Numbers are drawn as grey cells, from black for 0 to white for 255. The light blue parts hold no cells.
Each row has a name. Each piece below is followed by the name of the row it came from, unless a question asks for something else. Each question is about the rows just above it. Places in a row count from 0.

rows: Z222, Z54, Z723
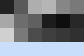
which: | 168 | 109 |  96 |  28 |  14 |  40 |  Z54
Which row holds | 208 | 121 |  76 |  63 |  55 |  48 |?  Z723
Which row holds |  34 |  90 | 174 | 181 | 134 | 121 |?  Z222
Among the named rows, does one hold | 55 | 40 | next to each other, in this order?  no

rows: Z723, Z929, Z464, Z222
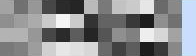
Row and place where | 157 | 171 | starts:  Z929, 1
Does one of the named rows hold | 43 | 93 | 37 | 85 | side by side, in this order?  yes
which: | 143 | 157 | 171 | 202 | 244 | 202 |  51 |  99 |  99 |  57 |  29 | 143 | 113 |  Z929
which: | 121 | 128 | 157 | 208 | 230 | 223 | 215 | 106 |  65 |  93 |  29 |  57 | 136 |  Z222
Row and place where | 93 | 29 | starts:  Z222, 9
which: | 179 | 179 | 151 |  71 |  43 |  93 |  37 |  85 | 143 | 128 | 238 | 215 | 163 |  Z464

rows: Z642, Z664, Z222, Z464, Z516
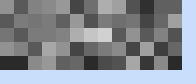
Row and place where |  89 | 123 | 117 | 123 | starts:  Z664, 0
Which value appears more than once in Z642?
| 96 |
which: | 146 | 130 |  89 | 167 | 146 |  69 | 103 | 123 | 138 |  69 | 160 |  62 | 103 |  Z464
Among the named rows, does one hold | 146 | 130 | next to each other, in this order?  yes
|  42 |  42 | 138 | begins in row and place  Z516, 0
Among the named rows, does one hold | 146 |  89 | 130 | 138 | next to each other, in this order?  yes

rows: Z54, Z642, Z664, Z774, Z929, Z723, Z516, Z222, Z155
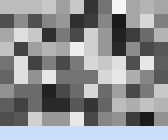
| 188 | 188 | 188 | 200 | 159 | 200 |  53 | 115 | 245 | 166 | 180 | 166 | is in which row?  Z54
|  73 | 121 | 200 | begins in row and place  Z516, 9
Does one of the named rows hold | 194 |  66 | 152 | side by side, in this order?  no
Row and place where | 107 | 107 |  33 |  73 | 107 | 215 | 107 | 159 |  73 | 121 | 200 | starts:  Z516, 1

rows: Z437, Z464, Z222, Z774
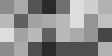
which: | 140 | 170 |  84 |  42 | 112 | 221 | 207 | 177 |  Z437
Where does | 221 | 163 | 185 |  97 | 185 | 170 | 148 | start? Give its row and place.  Z222, 0
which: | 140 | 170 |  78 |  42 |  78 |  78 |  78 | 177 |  Z774
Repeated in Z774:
| 78 |
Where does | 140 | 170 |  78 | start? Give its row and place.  Z774, 0
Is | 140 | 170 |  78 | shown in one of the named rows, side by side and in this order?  yes

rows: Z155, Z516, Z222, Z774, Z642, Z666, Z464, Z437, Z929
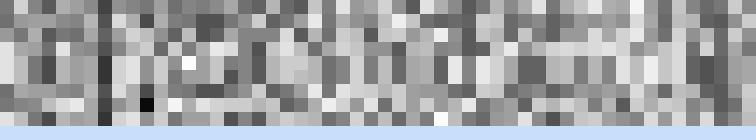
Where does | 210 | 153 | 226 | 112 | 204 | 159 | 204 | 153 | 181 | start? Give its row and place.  Z437, 24
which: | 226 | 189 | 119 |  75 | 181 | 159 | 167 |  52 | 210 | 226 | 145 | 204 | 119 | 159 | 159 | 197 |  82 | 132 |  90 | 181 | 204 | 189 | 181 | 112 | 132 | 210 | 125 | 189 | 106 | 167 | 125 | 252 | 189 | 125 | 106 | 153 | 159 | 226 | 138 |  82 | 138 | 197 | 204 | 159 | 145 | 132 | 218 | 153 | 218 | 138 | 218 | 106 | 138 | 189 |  Z929

